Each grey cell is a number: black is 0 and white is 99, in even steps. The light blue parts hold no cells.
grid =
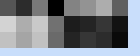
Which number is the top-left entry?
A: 33
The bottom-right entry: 4
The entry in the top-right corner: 37
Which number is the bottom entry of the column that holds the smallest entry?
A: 41
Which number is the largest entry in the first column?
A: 82
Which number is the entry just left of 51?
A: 0

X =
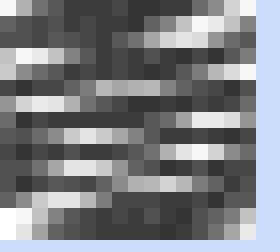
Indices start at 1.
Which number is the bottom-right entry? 91
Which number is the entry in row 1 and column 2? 68
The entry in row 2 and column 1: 38
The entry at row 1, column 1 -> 95
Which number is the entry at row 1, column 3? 44
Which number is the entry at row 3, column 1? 31
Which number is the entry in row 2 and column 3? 27
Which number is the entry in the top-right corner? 95
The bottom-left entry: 99

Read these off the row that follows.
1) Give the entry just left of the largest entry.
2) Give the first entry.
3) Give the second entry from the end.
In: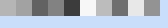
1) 23
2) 70
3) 90

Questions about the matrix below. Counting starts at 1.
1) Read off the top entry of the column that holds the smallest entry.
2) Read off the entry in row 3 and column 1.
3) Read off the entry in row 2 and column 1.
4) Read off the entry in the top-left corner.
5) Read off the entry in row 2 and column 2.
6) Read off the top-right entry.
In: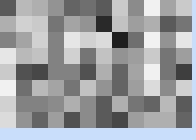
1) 78
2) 50
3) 68
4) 35
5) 81
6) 78

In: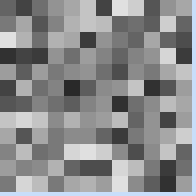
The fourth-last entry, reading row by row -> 54
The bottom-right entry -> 61
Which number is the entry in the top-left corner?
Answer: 39
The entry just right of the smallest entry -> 36
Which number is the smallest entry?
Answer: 16
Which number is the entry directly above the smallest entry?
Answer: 54
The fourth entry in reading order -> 57
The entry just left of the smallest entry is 51
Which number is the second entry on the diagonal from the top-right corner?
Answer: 80
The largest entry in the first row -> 87
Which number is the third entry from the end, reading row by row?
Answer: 36
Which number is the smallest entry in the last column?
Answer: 23
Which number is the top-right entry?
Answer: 65
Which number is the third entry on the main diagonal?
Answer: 43
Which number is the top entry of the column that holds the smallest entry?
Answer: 65
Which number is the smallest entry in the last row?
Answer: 19
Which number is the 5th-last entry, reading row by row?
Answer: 87
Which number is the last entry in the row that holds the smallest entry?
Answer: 61
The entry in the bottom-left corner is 47
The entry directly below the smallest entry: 36
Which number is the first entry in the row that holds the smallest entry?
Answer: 26
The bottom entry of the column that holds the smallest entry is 65
